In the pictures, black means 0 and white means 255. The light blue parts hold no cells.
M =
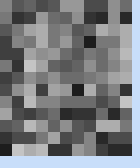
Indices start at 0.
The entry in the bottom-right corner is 41
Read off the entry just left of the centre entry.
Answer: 143
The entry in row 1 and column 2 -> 63
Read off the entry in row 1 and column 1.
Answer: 51
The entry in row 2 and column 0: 87
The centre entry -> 108
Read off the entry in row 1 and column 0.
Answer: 120
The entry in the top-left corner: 132
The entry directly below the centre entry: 152
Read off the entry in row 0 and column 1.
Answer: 87
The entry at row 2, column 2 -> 163
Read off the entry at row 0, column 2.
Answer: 99
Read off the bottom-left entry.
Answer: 29
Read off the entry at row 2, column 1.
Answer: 120
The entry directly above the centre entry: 87
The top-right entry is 108
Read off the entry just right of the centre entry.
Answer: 108

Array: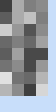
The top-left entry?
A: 63
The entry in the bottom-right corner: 214
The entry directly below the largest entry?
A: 181
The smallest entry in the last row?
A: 63
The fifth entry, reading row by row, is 93
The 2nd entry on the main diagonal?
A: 171
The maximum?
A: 224

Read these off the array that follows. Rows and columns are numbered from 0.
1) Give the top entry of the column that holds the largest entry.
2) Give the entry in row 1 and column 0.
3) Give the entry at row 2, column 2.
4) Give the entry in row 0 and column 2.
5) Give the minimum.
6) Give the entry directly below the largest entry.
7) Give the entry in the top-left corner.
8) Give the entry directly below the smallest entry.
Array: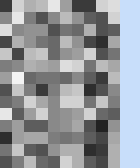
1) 210
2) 137
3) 146
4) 176
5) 34
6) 198
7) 58
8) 70
